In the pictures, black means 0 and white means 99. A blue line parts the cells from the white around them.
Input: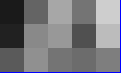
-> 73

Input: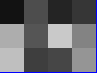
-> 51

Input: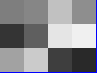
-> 93

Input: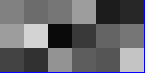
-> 46

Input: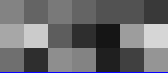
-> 83

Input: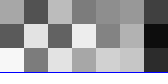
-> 5
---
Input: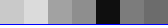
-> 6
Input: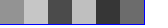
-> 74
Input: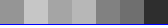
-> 50
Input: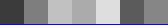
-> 86
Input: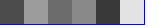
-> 53
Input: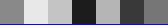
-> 70
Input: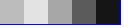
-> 65
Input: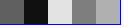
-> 88
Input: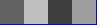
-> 74
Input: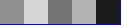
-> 45
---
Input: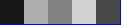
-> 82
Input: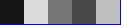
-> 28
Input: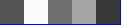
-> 64
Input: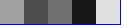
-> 9
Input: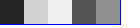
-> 33
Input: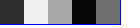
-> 3
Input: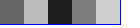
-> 48
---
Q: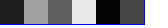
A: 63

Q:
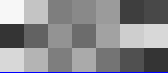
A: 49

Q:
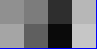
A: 71

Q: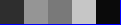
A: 18

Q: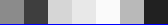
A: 83

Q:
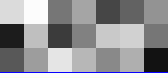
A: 89

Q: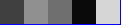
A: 25

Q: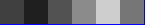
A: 12

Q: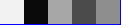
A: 94
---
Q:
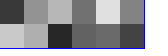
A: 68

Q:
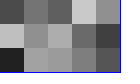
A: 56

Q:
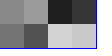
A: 32

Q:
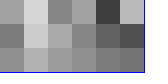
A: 79

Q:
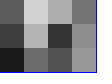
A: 70

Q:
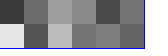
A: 33
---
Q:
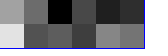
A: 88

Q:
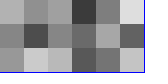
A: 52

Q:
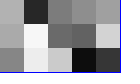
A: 66

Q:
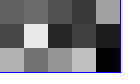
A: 28

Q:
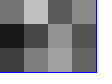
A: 9

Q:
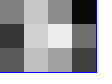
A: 21
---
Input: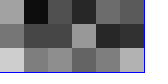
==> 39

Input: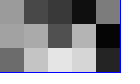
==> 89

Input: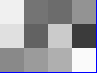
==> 60

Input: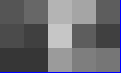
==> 60

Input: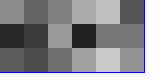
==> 63

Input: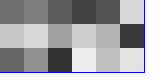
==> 92

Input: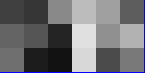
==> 84

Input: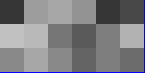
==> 39

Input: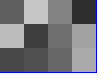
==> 31

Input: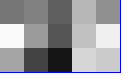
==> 8
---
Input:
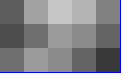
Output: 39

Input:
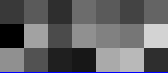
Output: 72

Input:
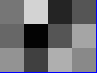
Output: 68

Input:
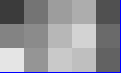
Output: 74

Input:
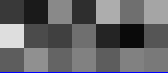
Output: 50

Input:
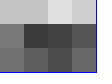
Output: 29

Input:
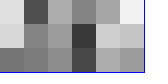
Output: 67

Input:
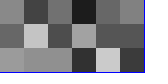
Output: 79

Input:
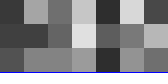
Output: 57
